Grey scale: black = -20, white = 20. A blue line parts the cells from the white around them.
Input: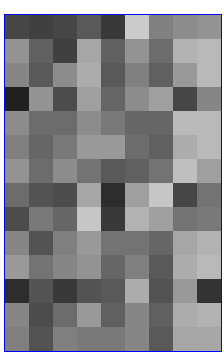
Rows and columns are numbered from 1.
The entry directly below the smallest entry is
2
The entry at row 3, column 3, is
2
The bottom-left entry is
0
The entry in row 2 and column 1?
3
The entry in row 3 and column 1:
1
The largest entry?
12
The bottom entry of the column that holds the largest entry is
1
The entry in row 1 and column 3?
-9
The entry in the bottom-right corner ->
6
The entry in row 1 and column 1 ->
-9
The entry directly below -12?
8
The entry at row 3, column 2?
-6
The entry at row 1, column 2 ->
-10
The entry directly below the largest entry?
3
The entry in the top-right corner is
3
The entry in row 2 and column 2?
-5
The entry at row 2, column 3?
-10
